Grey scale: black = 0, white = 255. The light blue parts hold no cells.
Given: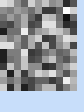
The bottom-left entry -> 208
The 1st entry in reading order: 224
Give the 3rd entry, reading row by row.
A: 141
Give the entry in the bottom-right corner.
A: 172
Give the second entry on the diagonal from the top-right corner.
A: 252
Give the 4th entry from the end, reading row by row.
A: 184
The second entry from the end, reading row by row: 125
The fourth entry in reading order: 99
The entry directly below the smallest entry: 43
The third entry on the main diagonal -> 125
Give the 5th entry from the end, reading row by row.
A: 184
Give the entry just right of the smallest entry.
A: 99
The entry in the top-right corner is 85
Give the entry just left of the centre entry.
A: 172
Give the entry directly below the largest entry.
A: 17
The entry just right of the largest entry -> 208
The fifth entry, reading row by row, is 208
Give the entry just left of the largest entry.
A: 99
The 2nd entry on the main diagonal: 125
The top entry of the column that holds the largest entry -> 43

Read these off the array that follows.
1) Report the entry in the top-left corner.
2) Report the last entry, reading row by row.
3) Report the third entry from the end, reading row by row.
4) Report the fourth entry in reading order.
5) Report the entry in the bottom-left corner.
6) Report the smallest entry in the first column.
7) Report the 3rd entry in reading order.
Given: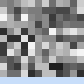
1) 138
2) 47
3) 85
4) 189
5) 176
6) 47
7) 150

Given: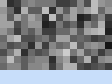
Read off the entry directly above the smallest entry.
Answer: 93
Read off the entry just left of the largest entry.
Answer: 162
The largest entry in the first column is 176
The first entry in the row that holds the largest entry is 78
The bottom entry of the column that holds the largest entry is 176
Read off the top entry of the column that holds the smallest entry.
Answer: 135
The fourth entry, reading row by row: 119
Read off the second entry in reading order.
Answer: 47
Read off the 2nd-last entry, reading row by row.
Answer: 93
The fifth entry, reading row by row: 135
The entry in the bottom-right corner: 62
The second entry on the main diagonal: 105
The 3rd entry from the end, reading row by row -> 78
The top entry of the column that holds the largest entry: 62
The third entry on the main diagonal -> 162
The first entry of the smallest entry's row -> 119
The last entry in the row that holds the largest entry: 105
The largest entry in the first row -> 188
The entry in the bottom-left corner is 105
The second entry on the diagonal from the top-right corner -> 105
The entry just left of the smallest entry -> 135
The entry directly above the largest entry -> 119
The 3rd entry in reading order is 62

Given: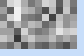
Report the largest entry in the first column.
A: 199
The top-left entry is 120
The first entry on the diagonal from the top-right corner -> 120
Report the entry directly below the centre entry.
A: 120
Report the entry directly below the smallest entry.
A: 160
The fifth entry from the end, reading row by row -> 94
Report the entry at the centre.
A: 172
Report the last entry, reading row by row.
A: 133
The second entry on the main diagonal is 94
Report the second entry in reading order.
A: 211
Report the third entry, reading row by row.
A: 227
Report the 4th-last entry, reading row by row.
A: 133
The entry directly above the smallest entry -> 94
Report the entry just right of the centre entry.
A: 106
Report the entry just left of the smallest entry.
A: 172
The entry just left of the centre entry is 187

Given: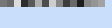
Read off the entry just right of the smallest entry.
135
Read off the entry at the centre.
205
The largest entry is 220
